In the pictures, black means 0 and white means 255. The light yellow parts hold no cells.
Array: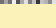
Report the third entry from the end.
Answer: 180
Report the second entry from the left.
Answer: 167
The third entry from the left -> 113
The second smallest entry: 83

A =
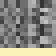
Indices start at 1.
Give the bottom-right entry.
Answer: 155
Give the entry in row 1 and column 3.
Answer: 139
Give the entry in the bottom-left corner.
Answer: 139
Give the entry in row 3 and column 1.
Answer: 95
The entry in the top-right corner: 155
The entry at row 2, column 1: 139
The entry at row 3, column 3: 110
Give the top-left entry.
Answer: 139
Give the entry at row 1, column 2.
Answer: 82
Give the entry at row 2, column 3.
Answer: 124
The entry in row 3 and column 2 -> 155

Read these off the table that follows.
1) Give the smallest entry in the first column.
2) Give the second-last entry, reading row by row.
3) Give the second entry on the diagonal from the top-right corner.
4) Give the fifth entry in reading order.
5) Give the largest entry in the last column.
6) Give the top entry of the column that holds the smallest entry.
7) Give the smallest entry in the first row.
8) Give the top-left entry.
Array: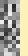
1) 53
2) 183
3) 39
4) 183
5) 237
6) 167
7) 112
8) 128
